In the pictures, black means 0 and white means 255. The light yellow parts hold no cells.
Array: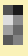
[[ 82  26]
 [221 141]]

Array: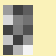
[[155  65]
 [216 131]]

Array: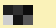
[[ 30  48]
 [205  21]]

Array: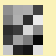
[[143 171]
 [124 176]]

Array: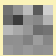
[[113 145]
 [102  59]]

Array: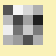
[[ 84 245]
 [187  68]]
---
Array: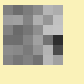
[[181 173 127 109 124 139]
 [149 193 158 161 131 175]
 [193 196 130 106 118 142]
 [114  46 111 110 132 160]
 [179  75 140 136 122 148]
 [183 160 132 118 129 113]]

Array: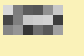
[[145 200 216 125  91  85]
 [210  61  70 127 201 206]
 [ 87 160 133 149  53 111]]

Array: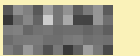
[[149  91  87 143 128  88 161 117 146  92 123]
 [150 111  55 109 135 100 205 117 169  68  67]
 [110  94 125 129 103 114 118 107 110 110 101]
 [115 112 109 119 121 122 111 110 120 124 111]
 [120  73 124 107 153 117  81 121  56  96 159]]

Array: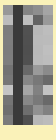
[[142 165 152  58 132]
 [ 99 153 188  58 191]
 [184 189 125  58  81]
 [186 187 126  58  80]
 [185 191 125  58  79]
 [186 189 126  58  80]
 [154 139 115  58 104]
 [120 106 119  58 135]
 [129 195 196  58 166]
 [121 105 117  58 136]
 [145 129 111  58 110]
 [183 187 123  58  80]]

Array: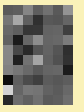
[[ 89 147  90  94 133  94 113]
 [ 85 101 118 168  95  48  88]
 [101  63 105  95  54  55  99]
 [104 124  98  27 103 141 101]
 [ 85  47 135  72  42  85  99]
 [ 81  50 134  32 114 165  96]
 [103  28 129 118 105  89 101]
 [ 87  93  14  95  75  63  92]
 [ 91 104 210 101 119 116  98]
 [ 94 110  40 109  96 112  90]]

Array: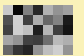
[[147 160 201   8 128  39 177]
 [131  27  81 209  64 172 103]
 [ 63  20  66 208 192  30 181]
 [186 175 166 148  66  61 110]
 [207 148 103  53  36 147 190]]

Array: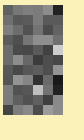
[[140  34  97 119 126 123]
 [ 90  90 112  88  91 123]
 [ 75  99 127 109  82 115]
 [142 111  92  79 118 142]
 [ 65 205 108  74  72  90]
 [ 78  71 108 141 103  60]
 [ 78 148  88  72  87  93]
 [106  25  85 148 133  50]
 [114  34 124  82  87 191]
 [ 63 137 123  95  81  96]
 [155 139  68 125 137  76]]
